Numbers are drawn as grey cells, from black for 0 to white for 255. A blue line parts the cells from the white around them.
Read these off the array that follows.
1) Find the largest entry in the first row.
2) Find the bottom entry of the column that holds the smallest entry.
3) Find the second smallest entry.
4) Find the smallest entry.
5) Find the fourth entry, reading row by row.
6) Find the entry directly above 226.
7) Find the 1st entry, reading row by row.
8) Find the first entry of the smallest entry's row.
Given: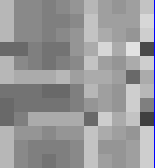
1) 195
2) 206
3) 73
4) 63
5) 127
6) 149
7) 183
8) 105

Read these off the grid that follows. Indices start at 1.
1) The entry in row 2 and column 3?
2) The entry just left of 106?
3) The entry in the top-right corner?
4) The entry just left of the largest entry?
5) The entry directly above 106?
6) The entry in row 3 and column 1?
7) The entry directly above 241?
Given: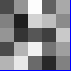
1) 211
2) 232
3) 169
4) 149
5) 241
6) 149
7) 86

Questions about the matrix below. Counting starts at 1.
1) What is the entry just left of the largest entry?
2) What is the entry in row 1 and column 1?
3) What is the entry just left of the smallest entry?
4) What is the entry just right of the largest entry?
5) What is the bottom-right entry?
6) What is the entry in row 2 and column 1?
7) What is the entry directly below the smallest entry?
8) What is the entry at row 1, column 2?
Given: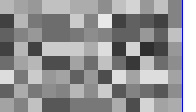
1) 131
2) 183
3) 212
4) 65
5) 172
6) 65
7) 193
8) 163

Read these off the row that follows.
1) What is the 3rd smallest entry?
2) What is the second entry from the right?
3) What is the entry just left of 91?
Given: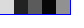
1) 91
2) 7
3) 34

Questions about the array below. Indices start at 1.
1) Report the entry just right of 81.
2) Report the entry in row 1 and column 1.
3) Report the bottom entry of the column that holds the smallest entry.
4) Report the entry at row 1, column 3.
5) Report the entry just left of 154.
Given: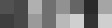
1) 72
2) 81
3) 51
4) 176
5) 72

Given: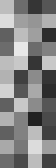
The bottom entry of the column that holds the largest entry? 74
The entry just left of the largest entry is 108
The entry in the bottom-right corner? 64
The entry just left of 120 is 169
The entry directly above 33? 139
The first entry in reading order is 189
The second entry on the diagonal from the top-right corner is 149
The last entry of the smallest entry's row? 74
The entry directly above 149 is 53
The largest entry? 232
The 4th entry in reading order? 86
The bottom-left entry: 108
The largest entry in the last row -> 189
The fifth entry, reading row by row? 220

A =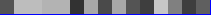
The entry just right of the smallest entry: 168
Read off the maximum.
199

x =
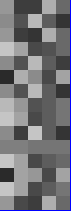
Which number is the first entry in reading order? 151
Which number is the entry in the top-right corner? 105
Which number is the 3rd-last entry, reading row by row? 61
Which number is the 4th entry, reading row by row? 174
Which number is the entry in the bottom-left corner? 151
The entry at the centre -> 82
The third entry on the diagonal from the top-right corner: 52
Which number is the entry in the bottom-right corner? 105
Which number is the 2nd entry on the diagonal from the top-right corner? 93
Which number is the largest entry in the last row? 174
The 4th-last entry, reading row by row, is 73
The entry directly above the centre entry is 185

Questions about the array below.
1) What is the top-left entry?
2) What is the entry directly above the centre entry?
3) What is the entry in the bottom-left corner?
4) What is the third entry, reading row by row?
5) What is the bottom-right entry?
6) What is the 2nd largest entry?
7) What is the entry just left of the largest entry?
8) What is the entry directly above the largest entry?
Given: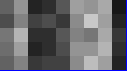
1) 98
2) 56
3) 98
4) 35
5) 35
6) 189
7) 139
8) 148

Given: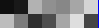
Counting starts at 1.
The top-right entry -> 212
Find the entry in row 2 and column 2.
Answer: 124
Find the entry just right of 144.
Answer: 135
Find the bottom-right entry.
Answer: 69
